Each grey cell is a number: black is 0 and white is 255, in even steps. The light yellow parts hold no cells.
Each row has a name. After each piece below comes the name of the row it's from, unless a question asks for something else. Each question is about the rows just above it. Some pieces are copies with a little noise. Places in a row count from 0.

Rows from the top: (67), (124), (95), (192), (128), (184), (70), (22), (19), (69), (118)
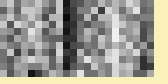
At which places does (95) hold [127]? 2 18 20 21
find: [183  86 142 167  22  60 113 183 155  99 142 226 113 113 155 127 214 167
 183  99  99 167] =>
(118)
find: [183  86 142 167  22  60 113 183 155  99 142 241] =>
(128)
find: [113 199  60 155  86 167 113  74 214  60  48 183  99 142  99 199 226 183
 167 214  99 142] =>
(22)
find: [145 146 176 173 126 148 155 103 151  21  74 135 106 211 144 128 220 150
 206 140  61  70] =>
(69)

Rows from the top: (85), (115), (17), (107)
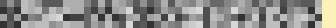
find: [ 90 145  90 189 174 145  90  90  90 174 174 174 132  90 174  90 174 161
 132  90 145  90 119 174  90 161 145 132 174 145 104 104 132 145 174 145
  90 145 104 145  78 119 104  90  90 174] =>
(85)
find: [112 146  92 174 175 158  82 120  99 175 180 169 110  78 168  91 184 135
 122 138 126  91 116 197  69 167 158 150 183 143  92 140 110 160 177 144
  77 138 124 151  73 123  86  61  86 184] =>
(85)
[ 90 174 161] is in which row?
(85)
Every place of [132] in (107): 14 16 24 31 34

